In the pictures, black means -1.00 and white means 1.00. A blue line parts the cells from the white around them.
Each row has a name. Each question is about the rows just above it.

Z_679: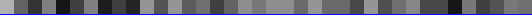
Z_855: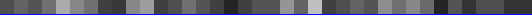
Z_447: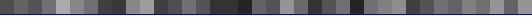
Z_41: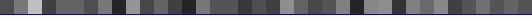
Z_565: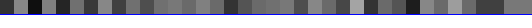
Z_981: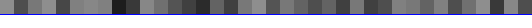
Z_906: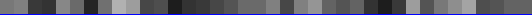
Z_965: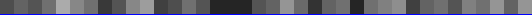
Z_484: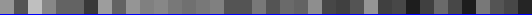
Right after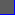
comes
[-0.12]
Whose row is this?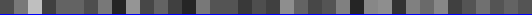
Z_41
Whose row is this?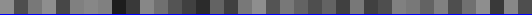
Z_981
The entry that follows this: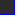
[-0.22]

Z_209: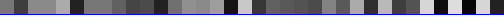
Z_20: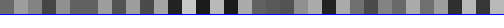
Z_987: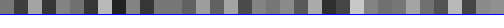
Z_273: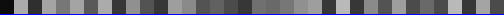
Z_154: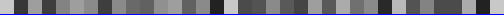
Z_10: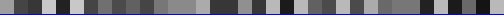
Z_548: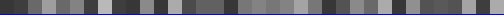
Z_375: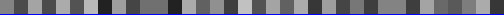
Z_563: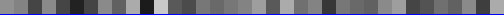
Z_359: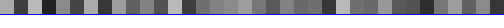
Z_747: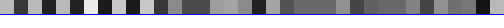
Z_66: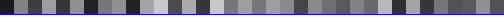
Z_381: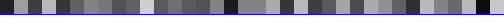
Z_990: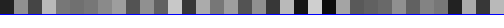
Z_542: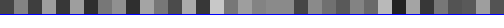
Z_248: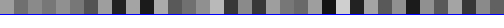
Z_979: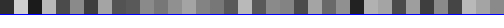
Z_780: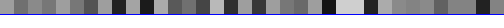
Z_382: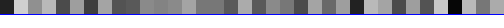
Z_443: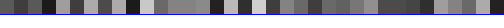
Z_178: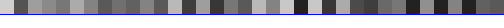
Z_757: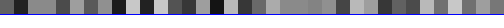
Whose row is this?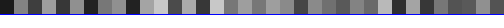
Z_66
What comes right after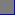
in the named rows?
[0.34]
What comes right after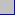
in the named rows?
[-0.35]
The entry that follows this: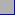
[0.29]
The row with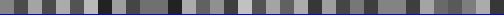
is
Z_375
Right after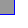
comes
[-0.30]
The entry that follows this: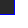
[0.45]

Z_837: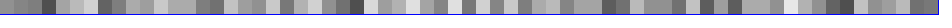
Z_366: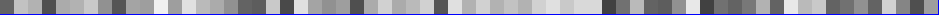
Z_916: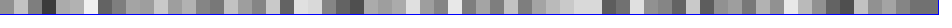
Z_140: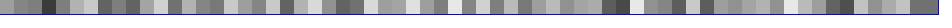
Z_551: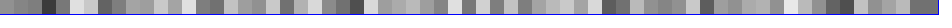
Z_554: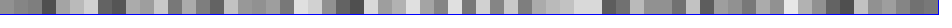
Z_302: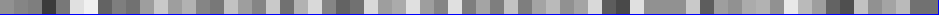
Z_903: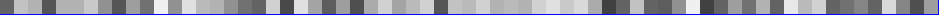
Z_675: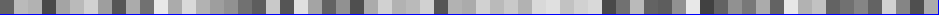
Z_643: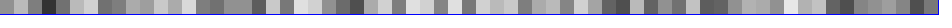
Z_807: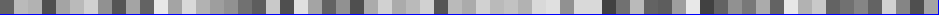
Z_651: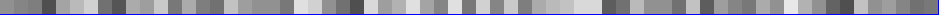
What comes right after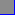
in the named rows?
[-0.11]
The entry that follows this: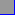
[0.14]
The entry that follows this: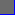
[-0.38]

